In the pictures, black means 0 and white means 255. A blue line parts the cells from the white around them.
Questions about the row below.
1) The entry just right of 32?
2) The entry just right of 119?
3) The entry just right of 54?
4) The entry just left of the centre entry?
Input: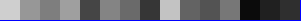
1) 47
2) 11
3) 195
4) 106

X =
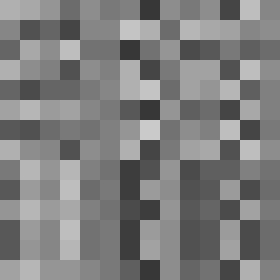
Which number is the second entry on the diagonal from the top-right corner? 134
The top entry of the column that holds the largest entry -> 55
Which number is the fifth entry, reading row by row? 141
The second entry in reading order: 168
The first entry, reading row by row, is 176
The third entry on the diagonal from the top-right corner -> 121
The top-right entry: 134
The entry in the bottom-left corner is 162
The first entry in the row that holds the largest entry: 88
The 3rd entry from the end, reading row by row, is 69
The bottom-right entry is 128
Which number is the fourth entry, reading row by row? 108
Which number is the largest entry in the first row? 190
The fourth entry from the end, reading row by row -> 114
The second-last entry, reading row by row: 176
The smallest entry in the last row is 55
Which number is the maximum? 202
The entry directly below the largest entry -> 69
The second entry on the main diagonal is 81
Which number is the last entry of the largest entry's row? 121

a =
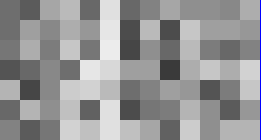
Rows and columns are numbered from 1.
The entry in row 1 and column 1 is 110
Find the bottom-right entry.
180
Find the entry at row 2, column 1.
110
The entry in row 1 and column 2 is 91
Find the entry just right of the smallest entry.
173
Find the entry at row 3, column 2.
173
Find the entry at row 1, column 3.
166
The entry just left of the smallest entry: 159
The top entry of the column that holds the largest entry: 224
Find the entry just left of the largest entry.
118
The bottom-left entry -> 130
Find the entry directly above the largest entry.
230
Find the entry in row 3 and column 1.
118
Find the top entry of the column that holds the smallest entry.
166
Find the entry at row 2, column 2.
159
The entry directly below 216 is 186
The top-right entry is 173
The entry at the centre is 159
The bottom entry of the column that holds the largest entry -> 224

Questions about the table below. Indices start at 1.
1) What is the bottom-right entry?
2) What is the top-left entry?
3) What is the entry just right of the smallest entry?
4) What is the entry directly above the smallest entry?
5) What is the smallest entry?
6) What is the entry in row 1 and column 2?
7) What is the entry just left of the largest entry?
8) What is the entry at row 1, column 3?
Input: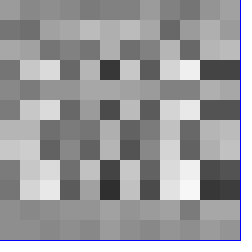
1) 148
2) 155
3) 193
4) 68
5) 47
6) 136
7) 226
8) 142

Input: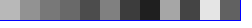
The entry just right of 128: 60
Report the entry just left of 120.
146
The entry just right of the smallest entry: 166
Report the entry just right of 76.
128

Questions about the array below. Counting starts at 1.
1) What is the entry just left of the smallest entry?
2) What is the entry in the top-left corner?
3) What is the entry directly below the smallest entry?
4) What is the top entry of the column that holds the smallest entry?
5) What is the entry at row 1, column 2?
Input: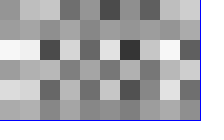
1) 226
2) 149
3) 177
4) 143
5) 190

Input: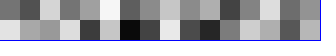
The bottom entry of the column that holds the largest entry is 198
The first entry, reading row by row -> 116
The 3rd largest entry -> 227
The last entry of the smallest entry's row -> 183
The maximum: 246
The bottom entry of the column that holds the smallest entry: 10
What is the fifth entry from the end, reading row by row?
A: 124
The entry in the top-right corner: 147
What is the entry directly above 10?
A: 94
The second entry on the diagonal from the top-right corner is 87

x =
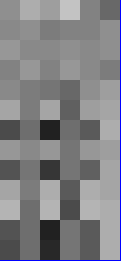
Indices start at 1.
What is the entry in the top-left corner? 143
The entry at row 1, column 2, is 173
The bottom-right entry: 173
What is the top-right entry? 104
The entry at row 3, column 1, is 151
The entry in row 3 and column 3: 137
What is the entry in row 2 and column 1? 137
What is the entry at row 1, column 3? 158
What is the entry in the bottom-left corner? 75
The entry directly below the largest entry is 130

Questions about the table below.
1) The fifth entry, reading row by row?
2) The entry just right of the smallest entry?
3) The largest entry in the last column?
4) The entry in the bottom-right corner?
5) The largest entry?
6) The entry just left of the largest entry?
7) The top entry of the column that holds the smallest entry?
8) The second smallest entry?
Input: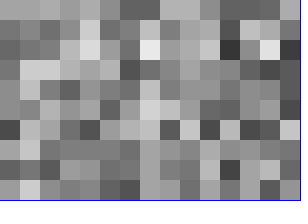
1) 172
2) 141
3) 197
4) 148
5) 233
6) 112
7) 98
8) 61
